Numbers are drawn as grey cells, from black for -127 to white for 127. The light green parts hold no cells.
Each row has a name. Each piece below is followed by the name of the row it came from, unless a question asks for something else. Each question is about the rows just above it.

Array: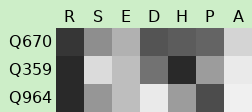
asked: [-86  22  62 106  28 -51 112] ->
Q964
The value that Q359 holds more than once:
[-86]
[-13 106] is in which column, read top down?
D
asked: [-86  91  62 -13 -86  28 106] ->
Q359
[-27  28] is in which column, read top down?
P
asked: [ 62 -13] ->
Q359
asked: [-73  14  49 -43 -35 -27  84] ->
Q670

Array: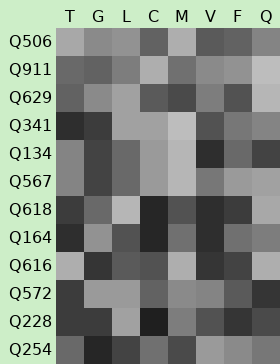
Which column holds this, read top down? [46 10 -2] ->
M
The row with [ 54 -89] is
Q618
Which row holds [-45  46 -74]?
Q616
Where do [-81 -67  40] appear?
Q618
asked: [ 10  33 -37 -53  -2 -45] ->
Q629

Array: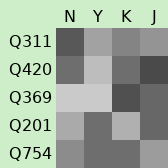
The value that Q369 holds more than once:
[74]
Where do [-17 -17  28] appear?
Q754
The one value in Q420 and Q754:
[-17]
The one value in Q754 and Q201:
[-17]
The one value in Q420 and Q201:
[-17]
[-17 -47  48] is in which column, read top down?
K

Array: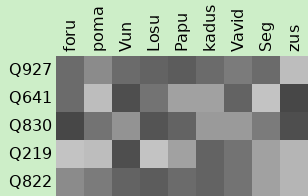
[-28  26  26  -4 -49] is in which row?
Q830
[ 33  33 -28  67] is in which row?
Q641
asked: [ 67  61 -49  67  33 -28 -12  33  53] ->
Q219
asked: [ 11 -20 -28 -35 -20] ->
Q927
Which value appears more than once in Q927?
[-20]
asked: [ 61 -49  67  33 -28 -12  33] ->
Q219

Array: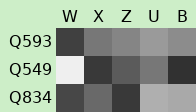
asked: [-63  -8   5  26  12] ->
Q593
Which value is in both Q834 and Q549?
[-70]
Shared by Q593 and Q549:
[-8]
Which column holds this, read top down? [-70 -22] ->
X
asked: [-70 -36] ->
Q549
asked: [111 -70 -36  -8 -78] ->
Q549

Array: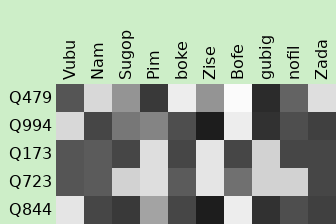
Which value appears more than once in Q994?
[-49]
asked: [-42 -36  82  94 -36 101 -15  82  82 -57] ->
Q723
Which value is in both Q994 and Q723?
[-57]
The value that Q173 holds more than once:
[-57]
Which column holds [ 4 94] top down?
Pim
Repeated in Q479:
[20]
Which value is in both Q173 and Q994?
[-57]

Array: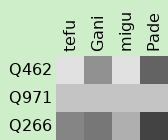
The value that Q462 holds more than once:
[97]
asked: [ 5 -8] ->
Q266
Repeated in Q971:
[68]
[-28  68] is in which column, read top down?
Pade
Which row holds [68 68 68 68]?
Q971
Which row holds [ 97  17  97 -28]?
Q462
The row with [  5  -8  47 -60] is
Q266

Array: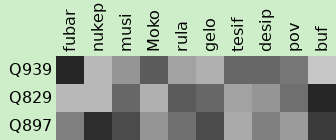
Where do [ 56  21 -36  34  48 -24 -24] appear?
Q939
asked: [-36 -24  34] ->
Q829
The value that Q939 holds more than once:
[-24]
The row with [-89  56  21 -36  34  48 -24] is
Q939
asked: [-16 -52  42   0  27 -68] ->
Q897
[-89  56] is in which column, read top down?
fubar

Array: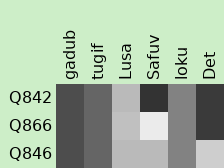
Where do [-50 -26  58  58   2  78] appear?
Q846
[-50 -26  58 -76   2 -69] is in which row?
Q842

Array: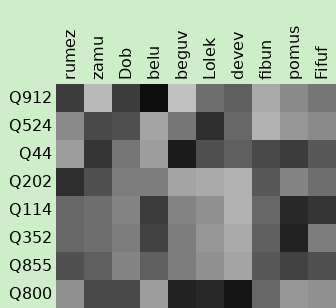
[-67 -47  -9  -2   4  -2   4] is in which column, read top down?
Dob
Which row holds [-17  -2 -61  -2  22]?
Q352
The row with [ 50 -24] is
Q114
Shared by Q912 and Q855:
[-32]

